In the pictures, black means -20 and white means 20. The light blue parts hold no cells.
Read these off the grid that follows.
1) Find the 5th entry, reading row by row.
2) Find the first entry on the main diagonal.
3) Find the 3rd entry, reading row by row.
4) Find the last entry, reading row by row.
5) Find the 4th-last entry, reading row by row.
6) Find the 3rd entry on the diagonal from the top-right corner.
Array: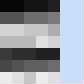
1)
-15
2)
-19
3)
-17
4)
15
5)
15
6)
11

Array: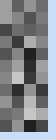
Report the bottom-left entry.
-7
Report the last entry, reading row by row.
-9
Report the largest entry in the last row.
3
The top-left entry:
5
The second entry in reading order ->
-5
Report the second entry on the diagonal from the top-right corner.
-7
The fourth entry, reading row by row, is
-3
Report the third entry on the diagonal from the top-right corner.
-3

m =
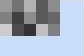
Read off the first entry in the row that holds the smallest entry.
12
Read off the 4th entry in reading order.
-6
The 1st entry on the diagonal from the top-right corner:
2
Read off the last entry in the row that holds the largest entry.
0

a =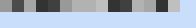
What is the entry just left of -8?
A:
4
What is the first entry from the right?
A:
10
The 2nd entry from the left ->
-8
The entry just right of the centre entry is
10
